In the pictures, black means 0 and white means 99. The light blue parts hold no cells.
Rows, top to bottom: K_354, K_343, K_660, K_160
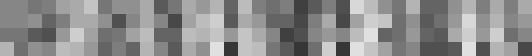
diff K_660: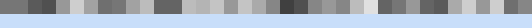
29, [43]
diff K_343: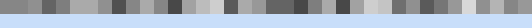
32, [43]
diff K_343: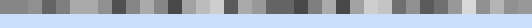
37, [52]
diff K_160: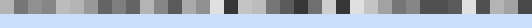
2, [43]
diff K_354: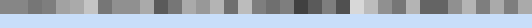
17, [39]

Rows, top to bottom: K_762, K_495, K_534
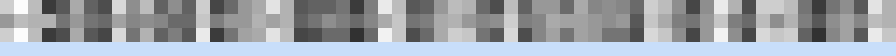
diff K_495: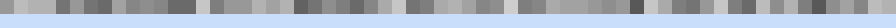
34, [59]
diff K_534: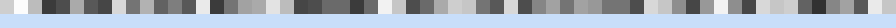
26, [19]
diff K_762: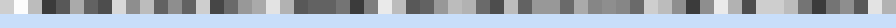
50, [27]
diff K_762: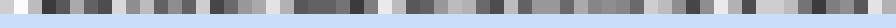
60, [45]
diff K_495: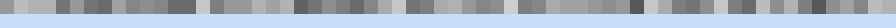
51, [59]

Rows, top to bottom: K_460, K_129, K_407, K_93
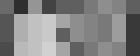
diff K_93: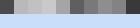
4, [81]
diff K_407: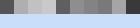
9, [61]
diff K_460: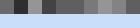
8, [55]
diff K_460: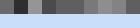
4, [26]
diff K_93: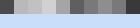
9, [51]
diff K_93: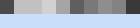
2, [72]
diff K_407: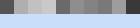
5, [37]

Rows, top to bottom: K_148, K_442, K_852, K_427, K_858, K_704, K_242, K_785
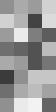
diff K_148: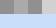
3, [60]
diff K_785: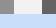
2, [91]
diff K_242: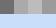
4, [63]
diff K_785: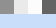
3, [94]
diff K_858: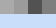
4, [46]
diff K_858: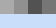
2, [60]

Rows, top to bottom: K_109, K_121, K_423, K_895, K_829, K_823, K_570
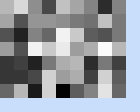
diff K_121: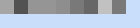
7, [44]
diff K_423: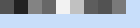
6, [78]
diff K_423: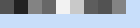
9, [47]

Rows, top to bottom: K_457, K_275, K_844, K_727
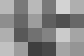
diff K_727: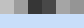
3, [24]
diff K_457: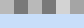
6, [68]
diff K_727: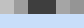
4, [28]

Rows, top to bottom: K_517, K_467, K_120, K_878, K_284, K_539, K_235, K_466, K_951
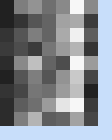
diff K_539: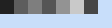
2, [33]
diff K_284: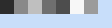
4, [39]
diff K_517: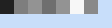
5, [53]
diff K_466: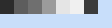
6, [96]

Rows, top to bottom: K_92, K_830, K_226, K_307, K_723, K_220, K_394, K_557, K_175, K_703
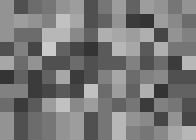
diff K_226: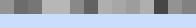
3, [42]
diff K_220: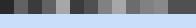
1, [20]
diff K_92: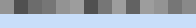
14, [57]
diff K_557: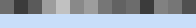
10, [46]
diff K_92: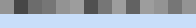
2, [31]

